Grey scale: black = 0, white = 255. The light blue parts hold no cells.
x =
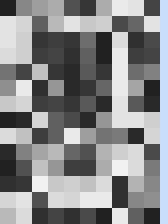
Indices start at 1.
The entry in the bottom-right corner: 33
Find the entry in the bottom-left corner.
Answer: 185
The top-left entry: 33
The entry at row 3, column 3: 54
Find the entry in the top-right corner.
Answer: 68
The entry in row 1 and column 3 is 158
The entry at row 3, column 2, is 207
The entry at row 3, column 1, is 227
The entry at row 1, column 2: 135
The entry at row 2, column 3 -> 96
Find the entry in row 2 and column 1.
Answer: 227

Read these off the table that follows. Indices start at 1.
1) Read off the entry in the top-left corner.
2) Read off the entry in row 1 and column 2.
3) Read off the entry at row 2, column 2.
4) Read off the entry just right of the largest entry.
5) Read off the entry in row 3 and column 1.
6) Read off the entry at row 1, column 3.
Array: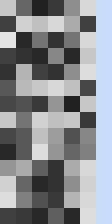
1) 200
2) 102
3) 208
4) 41
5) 228
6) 33

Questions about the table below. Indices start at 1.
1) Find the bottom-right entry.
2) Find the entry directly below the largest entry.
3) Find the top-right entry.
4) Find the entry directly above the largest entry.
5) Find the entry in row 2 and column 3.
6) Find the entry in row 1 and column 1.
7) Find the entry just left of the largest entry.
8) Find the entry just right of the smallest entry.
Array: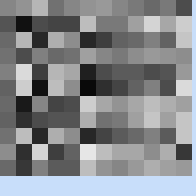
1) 153
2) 189
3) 76
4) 39
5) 76
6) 134
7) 98
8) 47

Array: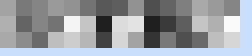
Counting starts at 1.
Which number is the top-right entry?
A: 133
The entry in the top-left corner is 162
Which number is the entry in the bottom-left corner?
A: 168
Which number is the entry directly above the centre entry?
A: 93
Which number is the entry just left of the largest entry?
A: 176
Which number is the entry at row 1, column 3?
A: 133
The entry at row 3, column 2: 140
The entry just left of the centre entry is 31
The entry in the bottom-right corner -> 213
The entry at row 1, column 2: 120
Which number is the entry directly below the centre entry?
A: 213

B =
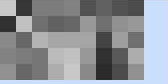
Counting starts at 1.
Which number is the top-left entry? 200
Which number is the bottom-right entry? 144
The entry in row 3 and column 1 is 137
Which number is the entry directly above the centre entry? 103
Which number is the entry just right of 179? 165
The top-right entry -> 75
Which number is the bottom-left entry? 144
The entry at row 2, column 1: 48
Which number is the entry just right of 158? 111
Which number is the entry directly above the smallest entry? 48
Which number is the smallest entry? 42
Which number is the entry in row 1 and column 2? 54
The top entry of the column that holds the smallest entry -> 97

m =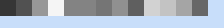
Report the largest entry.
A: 245
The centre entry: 117
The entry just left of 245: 151
